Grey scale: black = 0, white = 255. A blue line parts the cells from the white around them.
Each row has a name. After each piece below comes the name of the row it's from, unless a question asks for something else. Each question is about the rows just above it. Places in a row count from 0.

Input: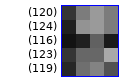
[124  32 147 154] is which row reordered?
(124)
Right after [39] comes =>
[111]
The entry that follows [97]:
[26]
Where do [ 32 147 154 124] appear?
(124)

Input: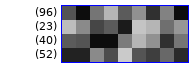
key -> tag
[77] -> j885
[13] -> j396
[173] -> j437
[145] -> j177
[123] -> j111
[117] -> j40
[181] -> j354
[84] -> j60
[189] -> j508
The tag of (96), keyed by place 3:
j354
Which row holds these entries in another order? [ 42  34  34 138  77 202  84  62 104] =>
(52)
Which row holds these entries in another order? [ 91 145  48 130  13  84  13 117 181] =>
(96)
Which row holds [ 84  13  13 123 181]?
(40)
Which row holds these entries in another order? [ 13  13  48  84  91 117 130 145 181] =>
(96)
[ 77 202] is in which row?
(52)
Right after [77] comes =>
[202]

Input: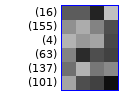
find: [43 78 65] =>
(63)
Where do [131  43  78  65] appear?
(63)
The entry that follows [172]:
[131]
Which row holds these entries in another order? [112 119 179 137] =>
(137)

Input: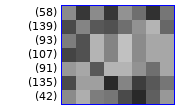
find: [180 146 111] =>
(91)
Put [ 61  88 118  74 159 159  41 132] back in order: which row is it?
(135)
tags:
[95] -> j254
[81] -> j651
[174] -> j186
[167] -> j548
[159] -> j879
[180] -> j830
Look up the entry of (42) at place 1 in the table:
j186

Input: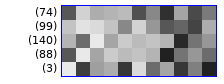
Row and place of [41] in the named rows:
(140), 8
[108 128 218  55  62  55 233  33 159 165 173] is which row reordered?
(3)
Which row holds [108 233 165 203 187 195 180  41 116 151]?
(140)
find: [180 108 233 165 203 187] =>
(140)
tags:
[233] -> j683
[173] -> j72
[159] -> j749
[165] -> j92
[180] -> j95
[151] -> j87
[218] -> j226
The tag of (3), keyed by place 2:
j749

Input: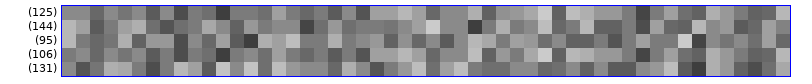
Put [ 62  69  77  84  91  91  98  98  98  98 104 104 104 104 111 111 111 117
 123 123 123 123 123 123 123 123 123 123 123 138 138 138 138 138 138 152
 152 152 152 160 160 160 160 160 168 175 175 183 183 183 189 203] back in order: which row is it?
(106)
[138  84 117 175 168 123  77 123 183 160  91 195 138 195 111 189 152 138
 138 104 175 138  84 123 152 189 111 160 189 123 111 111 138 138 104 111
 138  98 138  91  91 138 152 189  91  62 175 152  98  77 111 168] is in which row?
(131)
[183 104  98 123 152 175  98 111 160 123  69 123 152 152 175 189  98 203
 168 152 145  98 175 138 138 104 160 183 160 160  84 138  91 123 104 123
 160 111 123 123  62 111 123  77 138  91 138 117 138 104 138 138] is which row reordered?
(125)
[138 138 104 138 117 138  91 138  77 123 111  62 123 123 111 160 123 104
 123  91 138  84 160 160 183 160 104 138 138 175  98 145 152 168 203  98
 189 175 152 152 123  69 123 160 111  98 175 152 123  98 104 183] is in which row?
(125)

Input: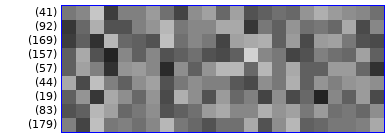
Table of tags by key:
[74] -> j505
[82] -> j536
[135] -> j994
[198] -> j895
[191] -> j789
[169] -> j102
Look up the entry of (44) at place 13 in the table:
j505
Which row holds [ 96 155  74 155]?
(169)
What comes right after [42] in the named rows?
[142]
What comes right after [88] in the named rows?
[74]

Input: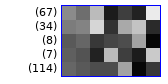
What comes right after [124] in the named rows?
[131]
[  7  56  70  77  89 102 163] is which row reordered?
(8)
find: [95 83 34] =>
(7)
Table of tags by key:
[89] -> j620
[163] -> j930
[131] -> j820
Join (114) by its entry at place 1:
j620
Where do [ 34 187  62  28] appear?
(7)

